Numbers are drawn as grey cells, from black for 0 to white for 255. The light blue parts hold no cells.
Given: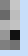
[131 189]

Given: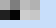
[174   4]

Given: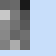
[101 123  88]

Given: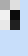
[172  11]

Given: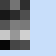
[ 61  43 121]

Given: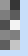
[151  92]

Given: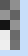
[87 99]

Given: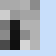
[169 152 179 178]
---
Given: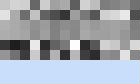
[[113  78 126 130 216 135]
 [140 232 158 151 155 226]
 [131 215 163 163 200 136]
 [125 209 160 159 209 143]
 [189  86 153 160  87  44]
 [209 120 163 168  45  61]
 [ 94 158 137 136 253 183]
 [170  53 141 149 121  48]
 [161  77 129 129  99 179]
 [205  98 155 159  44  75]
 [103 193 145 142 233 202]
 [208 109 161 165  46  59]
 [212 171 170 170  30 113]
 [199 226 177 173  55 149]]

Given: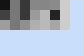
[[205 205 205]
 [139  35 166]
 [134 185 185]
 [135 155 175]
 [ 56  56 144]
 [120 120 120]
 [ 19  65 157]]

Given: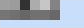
[[131 104]
 [198 113]
 [172 113]
 [ 50 103]
 [156 112]
 [159 117]]

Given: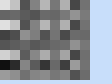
[[114 122 114 105 119 111 114 108]
 [ 71 147  72 107 145  70 155  82]
 [176 121 176  74 109 164  62 130]
 [119 103 119 116 105 120 105 119]
 [182 106 182  82  96 172  53 139]
 [130  84 130 126  88 135  91 133]
 [ 82  91  82 144 102  92 133 113]
 [194 105 194  78  93 182  43 143]
 [224 101 224  65  85 209  16 155]]

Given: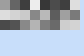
[[222 122 211]
 [ 63 160 206]
 [ 76  93 106]
 [ 55 185 126]
 [237 136 180]
 [ 62 202 137]
 [101 211  83]
 [158 221  74]]

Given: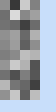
[[129 160 108 177 142 180  83  86  64 189]
 [203 136  64 105  96 190 178 126 103  95]
 [ 56 218 105 160 157 138 202  80 117 198]
 [144 111 114 144 136 126 149 113 183 145]]
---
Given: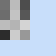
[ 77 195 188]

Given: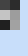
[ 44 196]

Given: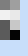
[159 241]

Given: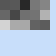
[133 115 168]

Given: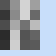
[159 212 168  43]

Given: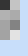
[196 178]

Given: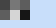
[ 93 213]
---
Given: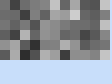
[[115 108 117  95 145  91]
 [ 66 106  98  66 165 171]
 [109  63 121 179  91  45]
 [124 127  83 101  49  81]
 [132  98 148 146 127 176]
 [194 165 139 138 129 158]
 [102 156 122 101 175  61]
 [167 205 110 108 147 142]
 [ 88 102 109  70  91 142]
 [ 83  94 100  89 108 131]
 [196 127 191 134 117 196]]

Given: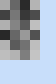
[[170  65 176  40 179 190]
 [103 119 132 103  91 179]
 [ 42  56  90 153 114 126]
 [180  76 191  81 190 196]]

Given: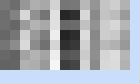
[[119 110 111 103 117 104  99]
 [109 130 103 118 140  99 101]
 [151 215 155 208 217 163 177]
 [175 145 179 154 140 179 173]
 [168 117 168 126 113 164 154]
 [210 224 224 237 213 237 246]
 [118  38 104  35  47  84  61]
 [120  47 107  45  56  90  69]
 [184 216 193 220 209 203 212]
 [149 138 147 136 141 143 138]
 [197 195 205 205 185 213 216]
 [206 188 215 201 177 220 219]
 [178 154 182 161 153 182 178]]

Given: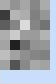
[[172  59  94 174 164 190 162]
 [147 181 133 203  32 162  84]
 [166 173 219 156 110 143 137]
 [135 128 133 155 147 133 168]
 [171 150 115 179 150 129 162]]

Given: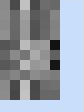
[[139 141 138 144  85 101  88 119 138 140]
 [ 74 105 105 103  93 138  99 132  73  70]
 [193 159 153 153 187 117 186 113 190 195]
 [ 73  90  83  82 151 170 151 140  73  74]
 [109 101 102 105 156 145 156 131 109 103]
 [104 133 129 131  18  97  21 124 112 103]]

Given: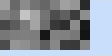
[[161 132  71 119  76]
 [104 117  92 126 149]
 [139 196 123 127 143]
 [115 165 164 125 129]
 [102 116 110  22  95]
 [127  78  56 130 136]
 [160  96  45 128  59]
 [150  60 140 120  57]
 [ 41 142  25  20 132]]
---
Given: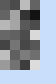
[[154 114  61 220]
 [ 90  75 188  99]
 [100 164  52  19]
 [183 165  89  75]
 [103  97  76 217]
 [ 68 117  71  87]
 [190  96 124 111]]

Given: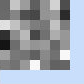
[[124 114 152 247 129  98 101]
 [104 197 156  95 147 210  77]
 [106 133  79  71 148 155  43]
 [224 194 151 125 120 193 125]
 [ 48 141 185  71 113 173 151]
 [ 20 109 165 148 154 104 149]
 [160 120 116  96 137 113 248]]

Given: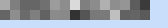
[[101 142 107 127  98 139 137  50  85 121 122 191  98 101  90]
 [170 127 102 102 112 156 141 218 127 140 176 142 149  93  59]]

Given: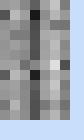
[[143 161 141  81 154 181 131]
 [154 160 136  95 162 195 124]
 [ 83 185 159  24 142 181 153]
 [145 154 133  75 154 120 116]
 [152 124 124  80 170 174 158]
 [148 158 145  83 160 187 136]
 [151 145 137  80 162 181 144]
 [160 162 112 135 172 222  79]
 [ 92 183 159  31 144 181 152]
 [155 160 135  95 162 196 123]
 [150 157 138  84 160 184 133]
 [119 179 138  81 121 157 114]]

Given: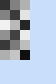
[[175 197  15]
 [ 50 129 177]
 [130  59 227]
 [241 186  38]
 [145  65 235]
 [ 57 123 189]]

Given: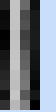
[[ 49 183 128   1]
 [ 30 195 106  15]
 [  9 196  74  25]
 [ 12 195  81  25]
 [  1 191  63  27]
 [  5 194  71  27]
 [ 21 196  94  20]
 [ 28 198  99  18]
 [ 37 192 114  13]
 [ 44 189 120   7]
 [ 17 197  88  22]]
